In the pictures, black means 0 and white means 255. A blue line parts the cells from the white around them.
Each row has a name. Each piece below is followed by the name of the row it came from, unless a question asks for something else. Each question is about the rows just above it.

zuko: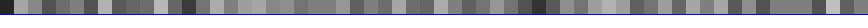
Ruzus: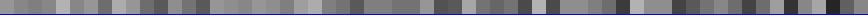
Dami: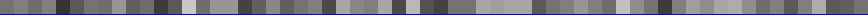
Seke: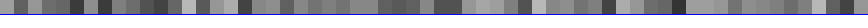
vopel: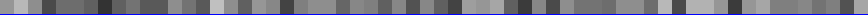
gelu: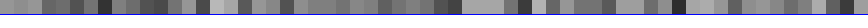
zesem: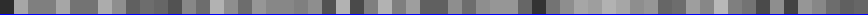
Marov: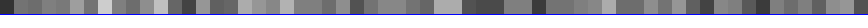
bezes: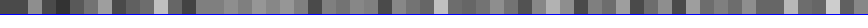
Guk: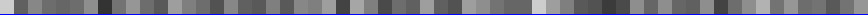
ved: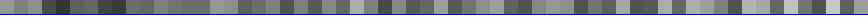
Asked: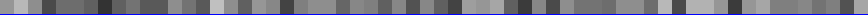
vopel
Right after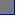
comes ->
[158]
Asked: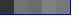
Marov

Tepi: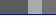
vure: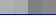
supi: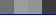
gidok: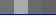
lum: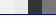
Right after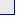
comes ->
[52]
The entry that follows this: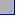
[170]
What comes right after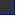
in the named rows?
[120]
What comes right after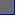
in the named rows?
[100]
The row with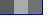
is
Tepi
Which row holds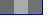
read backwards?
gidok
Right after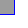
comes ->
[148]

